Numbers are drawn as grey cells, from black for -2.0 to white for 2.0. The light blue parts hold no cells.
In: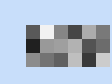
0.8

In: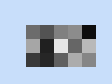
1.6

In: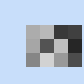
-0.7

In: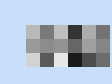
-0.4

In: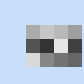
-1.2

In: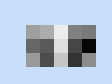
1.5

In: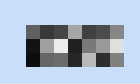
-0.1
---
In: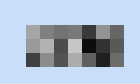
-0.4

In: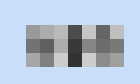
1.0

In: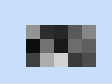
0.1

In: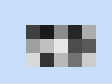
0.7

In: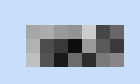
-0.4

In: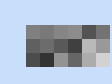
-0.2

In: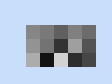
-0.3

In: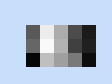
-1.6
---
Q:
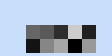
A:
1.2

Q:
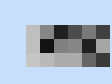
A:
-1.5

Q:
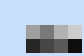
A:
0.8

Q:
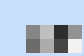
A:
-1.3

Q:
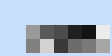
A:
-1.7

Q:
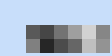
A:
1.3

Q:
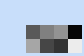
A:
0.3

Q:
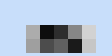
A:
0.1

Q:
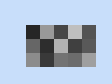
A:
-1.0

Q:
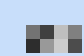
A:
1.0
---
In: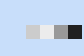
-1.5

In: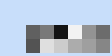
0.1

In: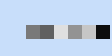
-1.8

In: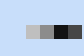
-0.9

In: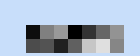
0.1

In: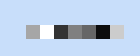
1.2
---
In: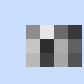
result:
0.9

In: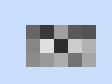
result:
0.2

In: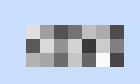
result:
0.8

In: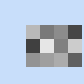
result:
0.3

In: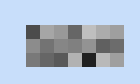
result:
-0.1

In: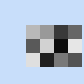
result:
1.5

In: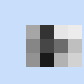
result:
0.3

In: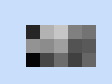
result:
-1.9

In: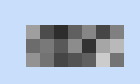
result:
0.3

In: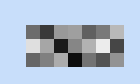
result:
-0.4
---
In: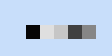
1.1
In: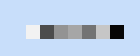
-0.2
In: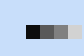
-0.6
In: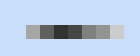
0.0
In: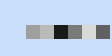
-0.1
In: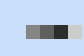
-0.5
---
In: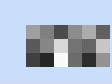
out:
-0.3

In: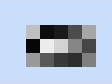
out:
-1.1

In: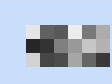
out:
0.6

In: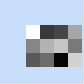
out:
-0.3

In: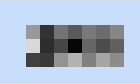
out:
0.0

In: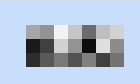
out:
0.0

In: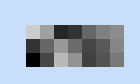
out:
-1.0
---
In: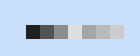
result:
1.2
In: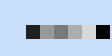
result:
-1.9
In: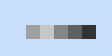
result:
-1.2
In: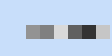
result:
1.1
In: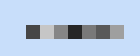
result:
0.5
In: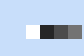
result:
-0.2
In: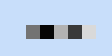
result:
1.4
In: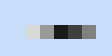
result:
0.0
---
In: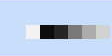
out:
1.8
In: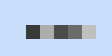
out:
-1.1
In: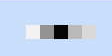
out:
1.8
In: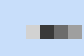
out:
1.3
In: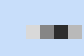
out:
1.4
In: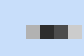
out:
0.8
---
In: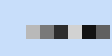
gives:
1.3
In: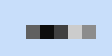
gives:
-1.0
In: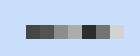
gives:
-1.3
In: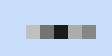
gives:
-1.6
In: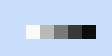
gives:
-0.1
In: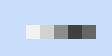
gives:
0.2
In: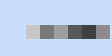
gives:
-0.6
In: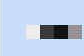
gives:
-1.1
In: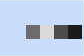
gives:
1.4
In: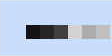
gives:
1.3
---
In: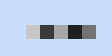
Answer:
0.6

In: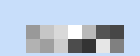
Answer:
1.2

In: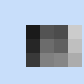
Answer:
0.1

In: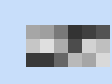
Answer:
-0.4

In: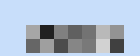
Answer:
-0.8

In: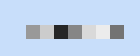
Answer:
-1.4

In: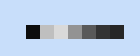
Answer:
1.4

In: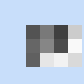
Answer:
1.8

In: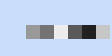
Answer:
1.7

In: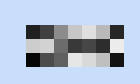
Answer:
-0.5
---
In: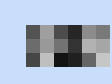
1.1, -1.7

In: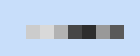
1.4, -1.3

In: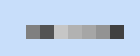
1.1, -1.0

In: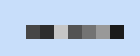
1.1, -1.6

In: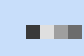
1.5, -1.1

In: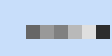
1.5, -1.3

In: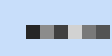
1.3, -1.4
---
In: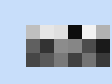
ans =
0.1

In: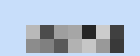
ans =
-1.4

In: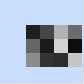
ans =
-1.6

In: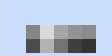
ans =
0.6

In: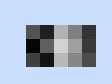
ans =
1.3

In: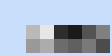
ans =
-1.6
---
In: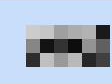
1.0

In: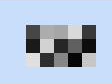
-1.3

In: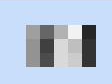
-0.8

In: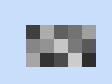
-1.2

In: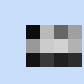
-1.1

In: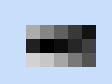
1.1

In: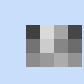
0.4

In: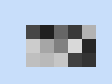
0.9

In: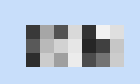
1.2

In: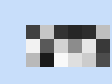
-1.6
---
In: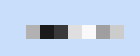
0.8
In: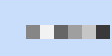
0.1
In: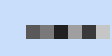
-0.6
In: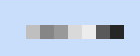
1.0
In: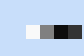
1.9
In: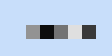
0.3
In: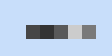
-0.9
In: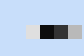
1.5
